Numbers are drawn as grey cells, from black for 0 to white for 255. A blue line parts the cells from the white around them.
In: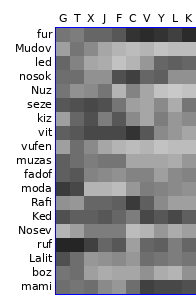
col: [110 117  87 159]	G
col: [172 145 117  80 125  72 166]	J
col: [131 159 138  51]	C

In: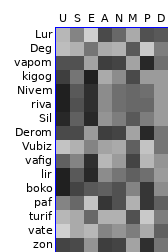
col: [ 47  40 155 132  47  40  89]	E
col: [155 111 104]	P

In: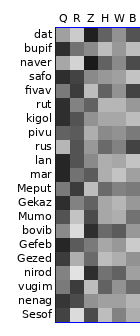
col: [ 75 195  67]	B
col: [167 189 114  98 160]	H
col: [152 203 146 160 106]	B
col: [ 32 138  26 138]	Z
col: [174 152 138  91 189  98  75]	Z

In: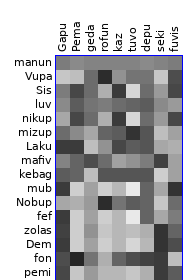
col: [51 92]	tuvo
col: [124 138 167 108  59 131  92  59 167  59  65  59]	Gapu

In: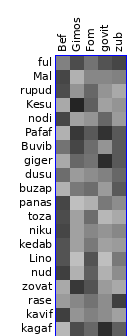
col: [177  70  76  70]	Bef
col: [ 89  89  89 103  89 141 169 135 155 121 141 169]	zub
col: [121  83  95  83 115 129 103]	Fom

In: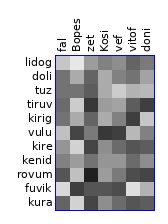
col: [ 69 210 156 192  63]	Bopes
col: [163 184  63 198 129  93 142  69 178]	doni
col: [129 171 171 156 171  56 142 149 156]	Kosi

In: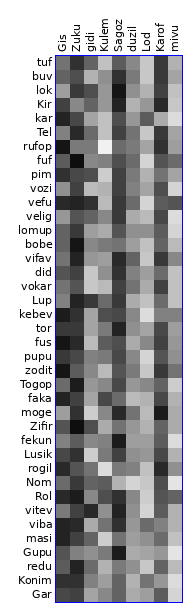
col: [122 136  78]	gidi
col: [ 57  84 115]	Sagoz
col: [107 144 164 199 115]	Lod
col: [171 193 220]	Lod
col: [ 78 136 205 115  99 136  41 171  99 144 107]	gidi
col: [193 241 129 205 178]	Kulem
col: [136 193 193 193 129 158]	mivu

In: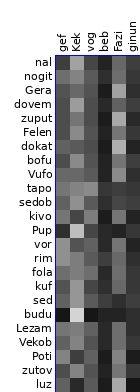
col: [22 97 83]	vog
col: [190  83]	Kek
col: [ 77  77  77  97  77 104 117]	gef
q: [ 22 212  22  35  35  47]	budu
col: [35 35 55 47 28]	beb

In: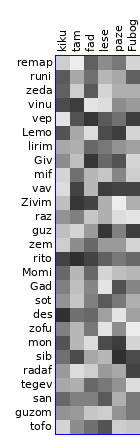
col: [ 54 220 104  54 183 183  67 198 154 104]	fad
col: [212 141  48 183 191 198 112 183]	tam
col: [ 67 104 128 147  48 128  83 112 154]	kiku
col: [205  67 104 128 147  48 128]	kiku
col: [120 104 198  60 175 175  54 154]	lese
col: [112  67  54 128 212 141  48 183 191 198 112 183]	tam
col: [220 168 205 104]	fad

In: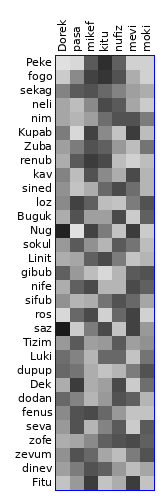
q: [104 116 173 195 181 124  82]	dupup
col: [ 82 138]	mikef
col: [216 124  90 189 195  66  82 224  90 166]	pasa

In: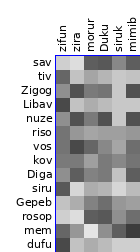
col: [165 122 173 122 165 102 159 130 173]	morur
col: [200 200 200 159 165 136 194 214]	siruk
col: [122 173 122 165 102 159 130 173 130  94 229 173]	morur
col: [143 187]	Duku
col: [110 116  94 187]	mimib
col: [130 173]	morur

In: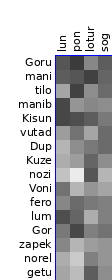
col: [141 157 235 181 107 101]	pon
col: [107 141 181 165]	sog
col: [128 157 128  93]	lotur
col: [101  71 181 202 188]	pon

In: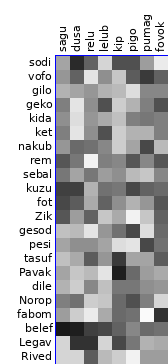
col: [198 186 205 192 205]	kip
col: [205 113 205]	dusa
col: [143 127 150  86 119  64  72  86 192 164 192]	sagu

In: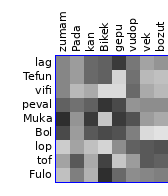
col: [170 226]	bozut
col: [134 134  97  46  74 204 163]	zumam
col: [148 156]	Pada
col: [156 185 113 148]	Pada
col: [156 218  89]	vek
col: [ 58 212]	gepu
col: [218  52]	Bikek

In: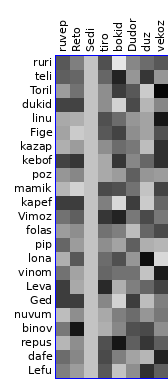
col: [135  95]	Dudor
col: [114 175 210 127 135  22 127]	bokid
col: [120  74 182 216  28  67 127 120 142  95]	vekoz

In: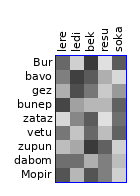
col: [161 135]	ledi
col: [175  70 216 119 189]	lere
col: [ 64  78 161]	ledi
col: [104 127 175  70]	lere
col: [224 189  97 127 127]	resu
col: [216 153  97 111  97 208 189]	soka
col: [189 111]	lere

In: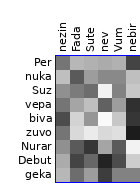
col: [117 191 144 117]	nezin
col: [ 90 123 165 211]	Fada
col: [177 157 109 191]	Sute
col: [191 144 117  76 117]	nezin
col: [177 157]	Sute

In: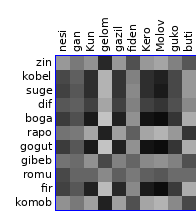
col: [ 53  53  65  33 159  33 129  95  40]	gazil
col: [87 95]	gan
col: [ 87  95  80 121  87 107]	gan
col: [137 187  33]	gelom

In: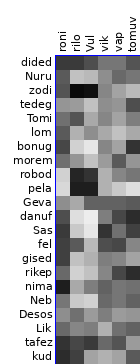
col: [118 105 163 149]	vap
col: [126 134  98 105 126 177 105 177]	vik
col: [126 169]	tomuv
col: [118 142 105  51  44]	roni
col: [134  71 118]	vap
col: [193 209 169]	rilo
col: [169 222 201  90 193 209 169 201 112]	rilo

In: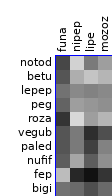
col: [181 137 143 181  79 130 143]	mozoz
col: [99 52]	funa
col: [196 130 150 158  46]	lipe
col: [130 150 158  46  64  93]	lipe

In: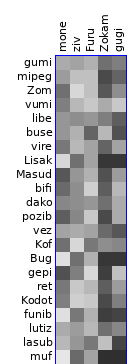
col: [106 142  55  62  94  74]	Zokam
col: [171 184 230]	mone
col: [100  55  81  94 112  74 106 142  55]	Zokam
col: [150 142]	ziv
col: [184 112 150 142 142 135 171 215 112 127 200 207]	ziv
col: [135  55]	gugi

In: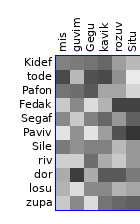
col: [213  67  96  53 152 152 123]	Situ
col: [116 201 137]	mis
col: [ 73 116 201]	mis
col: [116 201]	mis
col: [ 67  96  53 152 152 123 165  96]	Situ

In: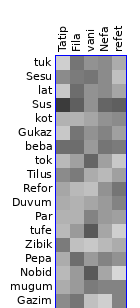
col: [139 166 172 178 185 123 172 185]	Tatip
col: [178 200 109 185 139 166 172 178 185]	Tatip

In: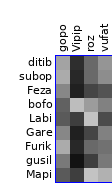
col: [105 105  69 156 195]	roz
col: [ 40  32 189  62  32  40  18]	Vipip
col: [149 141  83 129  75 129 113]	vufat
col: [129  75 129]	vufat

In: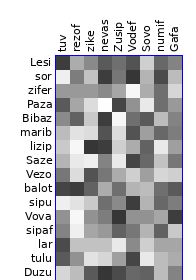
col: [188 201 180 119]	tuv
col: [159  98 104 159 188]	Sovo
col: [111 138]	Zusip

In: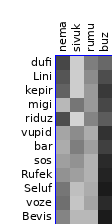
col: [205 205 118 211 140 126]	sivuk
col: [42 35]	buz
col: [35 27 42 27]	buz
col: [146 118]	nema

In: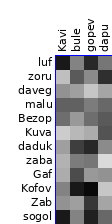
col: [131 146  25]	Kavi
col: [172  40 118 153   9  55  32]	gopev
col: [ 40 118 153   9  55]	gopev
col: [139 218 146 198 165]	dapu
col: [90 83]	dapu
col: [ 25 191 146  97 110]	Kavi

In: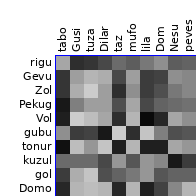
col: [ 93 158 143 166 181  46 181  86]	mufo
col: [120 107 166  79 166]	Nesu
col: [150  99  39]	taz

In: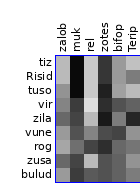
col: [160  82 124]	bifop
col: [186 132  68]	rel
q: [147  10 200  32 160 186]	tuso
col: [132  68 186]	rel
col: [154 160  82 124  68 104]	bifop
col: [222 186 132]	rel

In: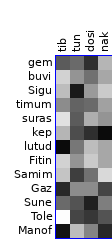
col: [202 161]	nak
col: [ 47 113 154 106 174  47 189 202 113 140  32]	dosi
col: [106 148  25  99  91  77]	tun
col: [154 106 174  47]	dosi

